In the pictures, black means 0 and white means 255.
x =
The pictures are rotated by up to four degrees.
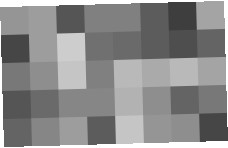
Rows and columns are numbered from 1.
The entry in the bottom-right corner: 70
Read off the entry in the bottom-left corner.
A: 100
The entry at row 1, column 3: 85
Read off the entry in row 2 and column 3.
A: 205
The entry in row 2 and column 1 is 70
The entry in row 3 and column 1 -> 120
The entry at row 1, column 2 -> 157
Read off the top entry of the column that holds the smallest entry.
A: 62
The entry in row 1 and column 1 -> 149
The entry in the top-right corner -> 164
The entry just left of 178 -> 134
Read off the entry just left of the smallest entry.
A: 92

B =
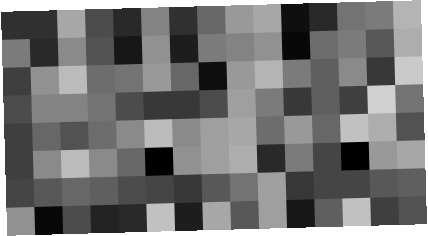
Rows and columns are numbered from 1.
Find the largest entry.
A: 208
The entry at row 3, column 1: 63
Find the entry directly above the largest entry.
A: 56
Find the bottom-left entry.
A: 145
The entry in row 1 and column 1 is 48
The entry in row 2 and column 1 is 123
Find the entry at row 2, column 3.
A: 138
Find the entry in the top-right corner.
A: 180
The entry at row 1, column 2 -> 48
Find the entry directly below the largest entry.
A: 173
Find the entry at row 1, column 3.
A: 167
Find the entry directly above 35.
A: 95
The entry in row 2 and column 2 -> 41
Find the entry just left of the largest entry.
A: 63
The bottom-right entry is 82
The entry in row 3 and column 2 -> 145

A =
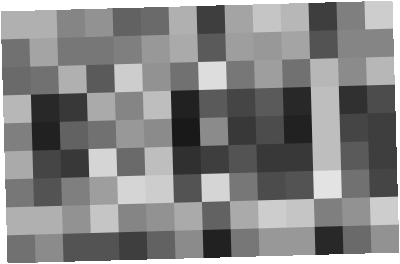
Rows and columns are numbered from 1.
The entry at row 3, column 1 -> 106
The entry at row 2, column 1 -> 113
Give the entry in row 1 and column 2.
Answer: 176
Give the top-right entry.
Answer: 205
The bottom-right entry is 146
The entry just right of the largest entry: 113
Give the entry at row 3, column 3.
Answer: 176
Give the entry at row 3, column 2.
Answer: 113
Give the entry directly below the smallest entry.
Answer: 48
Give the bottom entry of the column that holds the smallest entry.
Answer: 139
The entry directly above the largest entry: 190
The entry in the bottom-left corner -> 113
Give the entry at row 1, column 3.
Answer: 133
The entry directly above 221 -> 90
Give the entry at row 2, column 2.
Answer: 164
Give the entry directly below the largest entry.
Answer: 127
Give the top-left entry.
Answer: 176
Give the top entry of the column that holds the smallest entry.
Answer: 176
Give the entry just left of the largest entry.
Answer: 83

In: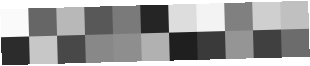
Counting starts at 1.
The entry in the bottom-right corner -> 108
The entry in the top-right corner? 192
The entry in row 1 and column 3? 184
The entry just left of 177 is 142
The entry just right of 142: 177
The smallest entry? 31
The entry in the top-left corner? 250

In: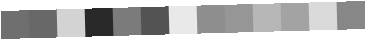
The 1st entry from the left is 111
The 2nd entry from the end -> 218
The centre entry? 233
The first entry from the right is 135

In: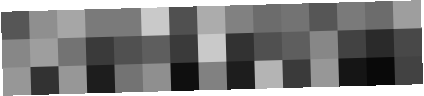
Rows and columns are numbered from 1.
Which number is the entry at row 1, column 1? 86
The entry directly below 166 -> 115
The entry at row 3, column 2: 50
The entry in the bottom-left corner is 151
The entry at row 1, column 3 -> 166
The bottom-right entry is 66
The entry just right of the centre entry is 50
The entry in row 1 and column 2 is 143
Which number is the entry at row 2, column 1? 135

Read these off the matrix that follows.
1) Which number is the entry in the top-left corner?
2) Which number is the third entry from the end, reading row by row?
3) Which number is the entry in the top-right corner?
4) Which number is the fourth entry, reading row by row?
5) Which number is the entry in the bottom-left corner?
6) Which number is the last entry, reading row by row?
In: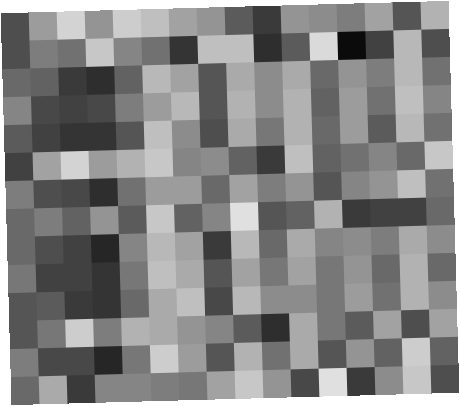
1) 78
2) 140
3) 178
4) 148
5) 105
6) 78
